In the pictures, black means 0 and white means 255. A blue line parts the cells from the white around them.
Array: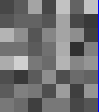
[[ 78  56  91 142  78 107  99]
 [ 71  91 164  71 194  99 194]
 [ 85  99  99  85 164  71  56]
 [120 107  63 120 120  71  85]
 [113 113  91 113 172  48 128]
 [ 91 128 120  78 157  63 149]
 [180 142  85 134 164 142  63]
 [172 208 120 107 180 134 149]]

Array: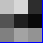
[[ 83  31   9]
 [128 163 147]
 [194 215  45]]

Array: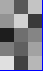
[[224  65 183]
 [170  88 196]
 [125  96 162]
 [ 29 111 133]
 [147 210  58]]

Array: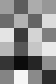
[[ 52  11  37 144]
 [228  59 212 126]
 [184  87 198 234]
 [158  93 172 151]
 [107 178 100 220]
 [132 246 138  44]]

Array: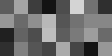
[[ 32  99  77 190  93 122 157 106]
 [151 106 143 184  85 114 135 135]
 [ 47 128  85  69 170  69  19 151]
 [ 93 164  61  19  77 212 114  47]]

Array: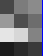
[[ 28  43  58]
 [153  78 109]
 [ 71 124 139]
 [229 215 131]]

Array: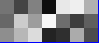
[[116  68 129  14 232 239 177]
 [142 183 220  35  47 171  76]
 [103 204 157 247 109  61  95]]

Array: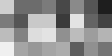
[[123  85 201 201  58 227 100  66]
 [207 108 108 123  72 138  85  30]
 [188 130 221 227 144 188 157 180]
 [240 165 151 165 172  93 144 116]]
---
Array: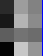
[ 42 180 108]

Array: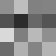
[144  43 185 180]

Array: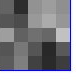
[ 99  76 112  40  61]

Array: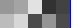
[151 215]

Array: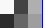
[248 102]

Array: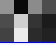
[148 207  43]
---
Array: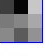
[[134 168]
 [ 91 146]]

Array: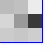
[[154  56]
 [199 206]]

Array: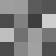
[[129  61]
 [113 159]]

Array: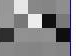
[[119 237]
 [145 144]]

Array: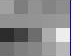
[[146 148]
 [ 65 109]]

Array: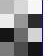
[[150  43]
 [107 212]]

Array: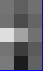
[[ 75 100]
 [163 113]]

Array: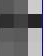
[[ 64  37]
 [ 90 194]]

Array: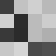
[[ 44 187]
 [ 43 187]]
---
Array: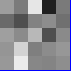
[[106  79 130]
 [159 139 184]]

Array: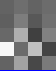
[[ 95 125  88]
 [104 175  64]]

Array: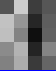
[[194 150  38]
 [191 131  15]]

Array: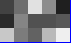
[[ 42 133  81]
 [200 124  98]]

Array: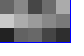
[[201 172 155]
 [ 34  98 104]]

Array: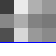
[[135 173 130]
 [ 79 215 153]]
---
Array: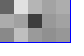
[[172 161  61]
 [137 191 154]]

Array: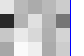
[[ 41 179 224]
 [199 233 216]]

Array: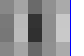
[[121 185  51]
 [119 187  48]]

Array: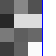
[[ 40 220 220]
 [122  94 104]]

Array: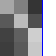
[[ 89 188  79]
 [ 65  96 207]]

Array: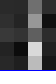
[[ 47  36 151]
 [ 57  51  95]]
